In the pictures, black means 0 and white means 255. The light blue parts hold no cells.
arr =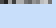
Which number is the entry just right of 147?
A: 131
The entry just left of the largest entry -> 187
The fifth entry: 174
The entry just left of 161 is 33
